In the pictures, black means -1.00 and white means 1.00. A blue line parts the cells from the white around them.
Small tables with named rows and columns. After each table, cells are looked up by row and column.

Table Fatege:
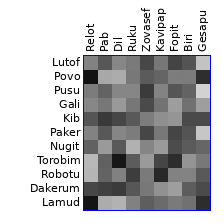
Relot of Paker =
0.02
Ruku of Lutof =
-0.04
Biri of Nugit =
-0.29
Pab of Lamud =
0.35
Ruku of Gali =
-0.07
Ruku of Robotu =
-0.52
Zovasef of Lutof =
-0.44
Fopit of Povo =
-0.02
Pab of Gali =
-0.07
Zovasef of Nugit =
0.04
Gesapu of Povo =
-0.64
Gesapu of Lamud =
-0.65
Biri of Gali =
-0.11
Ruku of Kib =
-0.30
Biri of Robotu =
0.03
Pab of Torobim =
-0.24
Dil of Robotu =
0.01
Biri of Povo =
-0.03
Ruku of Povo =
-0.06
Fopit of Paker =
-0.46

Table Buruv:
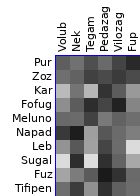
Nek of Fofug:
-0.28
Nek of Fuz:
-0.03
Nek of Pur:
-0.11
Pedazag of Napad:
-0.32
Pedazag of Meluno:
-0.05
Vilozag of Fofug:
-0.73
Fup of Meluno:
-0.14
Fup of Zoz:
-0.41
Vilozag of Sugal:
-0.22
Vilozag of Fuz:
-0.61
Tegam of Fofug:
-0.65
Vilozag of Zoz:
-0.54
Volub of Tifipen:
-0.14
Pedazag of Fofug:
-0.46
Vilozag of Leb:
-0.15
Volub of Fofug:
0.11
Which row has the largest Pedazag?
Meluno

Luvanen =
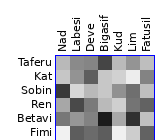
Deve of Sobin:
0.45
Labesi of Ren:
-0.43
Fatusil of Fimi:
-0.23
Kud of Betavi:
0.32
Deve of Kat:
-0.26
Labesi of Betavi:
0.18
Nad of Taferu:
0.45
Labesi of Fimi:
-0.27
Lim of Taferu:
0.16
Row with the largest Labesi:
Sobin

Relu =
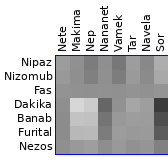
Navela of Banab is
0.22
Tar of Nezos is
0.14
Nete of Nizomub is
0.20
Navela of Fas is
0.14
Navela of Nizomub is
0.09
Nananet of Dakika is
-0.20
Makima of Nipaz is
0.13
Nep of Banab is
0.51
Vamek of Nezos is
0.20
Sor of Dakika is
-0.54
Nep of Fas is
0.13
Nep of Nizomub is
0.00
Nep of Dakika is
0.60
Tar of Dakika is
0.30
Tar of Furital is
0.20
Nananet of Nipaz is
0.12
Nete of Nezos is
0.12
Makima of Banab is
0.53

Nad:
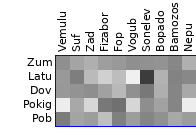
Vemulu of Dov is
0.19
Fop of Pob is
0.00
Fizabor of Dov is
0.26
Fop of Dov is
0.44
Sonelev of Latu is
-0.53
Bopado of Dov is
0.37
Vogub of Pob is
0.23
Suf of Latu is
-0.01
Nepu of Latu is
0.07
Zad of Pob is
0.23
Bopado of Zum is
0.15
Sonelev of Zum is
0.14
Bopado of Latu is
0.40
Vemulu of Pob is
-0.03
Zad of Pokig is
0.69
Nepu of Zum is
0.38
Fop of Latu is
0.48
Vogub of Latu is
0.88
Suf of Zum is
0.29
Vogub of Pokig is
0.68
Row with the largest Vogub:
Latu

